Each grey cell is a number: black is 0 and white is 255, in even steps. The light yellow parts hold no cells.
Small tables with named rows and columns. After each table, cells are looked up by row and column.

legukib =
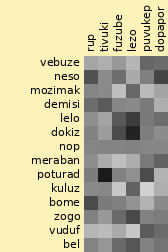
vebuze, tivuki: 175
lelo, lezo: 61
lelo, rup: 143
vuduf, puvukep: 91
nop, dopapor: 133
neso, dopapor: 68
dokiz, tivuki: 156
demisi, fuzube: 134
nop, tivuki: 132
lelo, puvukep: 121
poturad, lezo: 144
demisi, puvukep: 122
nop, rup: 133
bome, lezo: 146
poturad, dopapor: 179
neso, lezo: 170
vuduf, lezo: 199
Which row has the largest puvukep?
kuluz

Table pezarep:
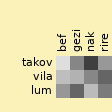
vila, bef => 190
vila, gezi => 178
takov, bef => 222
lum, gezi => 101
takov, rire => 152
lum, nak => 187
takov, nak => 63
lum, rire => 123
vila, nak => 135
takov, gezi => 134
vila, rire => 101
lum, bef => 151

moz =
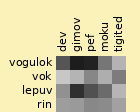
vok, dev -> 199
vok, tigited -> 124
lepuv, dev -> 145
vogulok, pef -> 34
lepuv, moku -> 107
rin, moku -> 139
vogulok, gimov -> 29
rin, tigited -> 161
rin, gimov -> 154
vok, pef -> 135
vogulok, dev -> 85
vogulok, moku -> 118

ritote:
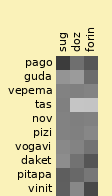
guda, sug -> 148
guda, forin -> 108
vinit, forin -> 72
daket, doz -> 114
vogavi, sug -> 137
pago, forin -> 86
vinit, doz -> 136
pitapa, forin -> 119
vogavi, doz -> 131
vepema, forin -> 131
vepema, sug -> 130
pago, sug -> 60
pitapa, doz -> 104
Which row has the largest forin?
tas

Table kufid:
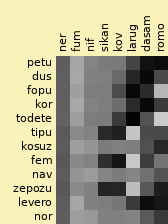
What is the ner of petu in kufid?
94
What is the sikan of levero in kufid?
126
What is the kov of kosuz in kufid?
128
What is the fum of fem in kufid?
136
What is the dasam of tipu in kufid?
74
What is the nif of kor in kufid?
130
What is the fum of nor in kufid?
157
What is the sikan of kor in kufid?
126
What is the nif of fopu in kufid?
125
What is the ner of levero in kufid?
93
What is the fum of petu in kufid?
165
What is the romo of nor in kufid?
57
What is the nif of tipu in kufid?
131
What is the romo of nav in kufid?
83
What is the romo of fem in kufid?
116
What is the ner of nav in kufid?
92
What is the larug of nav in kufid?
134

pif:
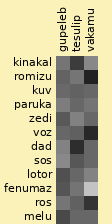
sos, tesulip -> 87
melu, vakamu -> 103
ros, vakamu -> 52
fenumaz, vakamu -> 195
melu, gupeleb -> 73
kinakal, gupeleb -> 117
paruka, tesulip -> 103
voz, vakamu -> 40
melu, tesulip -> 103
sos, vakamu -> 103
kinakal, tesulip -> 60
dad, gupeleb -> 130
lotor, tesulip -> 103
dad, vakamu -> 103

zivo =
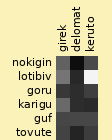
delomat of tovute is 36
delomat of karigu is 45
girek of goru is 56
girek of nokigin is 97
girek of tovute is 67
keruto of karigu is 42
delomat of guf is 71
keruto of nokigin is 74
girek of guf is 70
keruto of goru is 63
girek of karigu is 105
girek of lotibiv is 117
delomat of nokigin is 14
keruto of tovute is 61
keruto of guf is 71
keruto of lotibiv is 244

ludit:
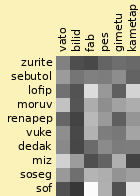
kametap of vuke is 164
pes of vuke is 125
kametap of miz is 67
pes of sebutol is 125
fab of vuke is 178
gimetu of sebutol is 141
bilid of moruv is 85
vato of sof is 81
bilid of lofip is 83
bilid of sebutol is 117
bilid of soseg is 111
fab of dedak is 107
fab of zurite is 72
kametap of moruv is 173
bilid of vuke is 72
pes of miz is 99
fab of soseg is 180

